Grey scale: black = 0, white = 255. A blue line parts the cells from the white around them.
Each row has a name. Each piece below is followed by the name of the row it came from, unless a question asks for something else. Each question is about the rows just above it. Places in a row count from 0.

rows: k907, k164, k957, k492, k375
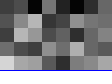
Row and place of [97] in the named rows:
k957, 4
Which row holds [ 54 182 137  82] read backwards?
k164
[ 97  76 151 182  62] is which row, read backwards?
k957
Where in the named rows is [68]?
k164, 4
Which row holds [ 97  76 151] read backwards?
k957
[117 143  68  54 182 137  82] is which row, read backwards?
k164

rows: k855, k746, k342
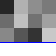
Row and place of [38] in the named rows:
k855, 0
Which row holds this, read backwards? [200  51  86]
k342
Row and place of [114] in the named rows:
k746, 2

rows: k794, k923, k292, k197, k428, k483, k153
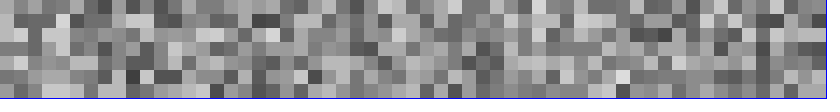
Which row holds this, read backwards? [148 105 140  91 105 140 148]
k428
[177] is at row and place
k483, 17
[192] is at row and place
k428, 38
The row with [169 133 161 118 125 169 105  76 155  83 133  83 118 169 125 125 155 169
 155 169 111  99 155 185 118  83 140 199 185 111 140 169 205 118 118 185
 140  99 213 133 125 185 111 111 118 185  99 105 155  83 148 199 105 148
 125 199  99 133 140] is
k794
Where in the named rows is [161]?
k794, 2

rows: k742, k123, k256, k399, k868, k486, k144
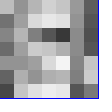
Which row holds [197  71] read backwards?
k144
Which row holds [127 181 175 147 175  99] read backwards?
k486
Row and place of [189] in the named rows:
k742, 0
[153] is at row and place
k742, 5
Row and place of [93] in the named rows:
k742, 6
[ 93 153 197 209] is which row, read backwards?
k742

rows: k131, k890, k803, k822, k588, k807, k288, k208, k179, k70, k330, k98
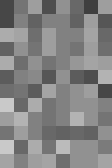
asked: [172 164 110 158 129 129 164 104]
k803
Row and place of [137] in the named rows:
k807, 2
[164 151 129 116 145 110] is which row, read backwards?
k588
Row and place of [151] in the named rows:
k588, 5
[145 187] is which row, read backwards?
k330
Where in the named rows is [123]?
k330, 7

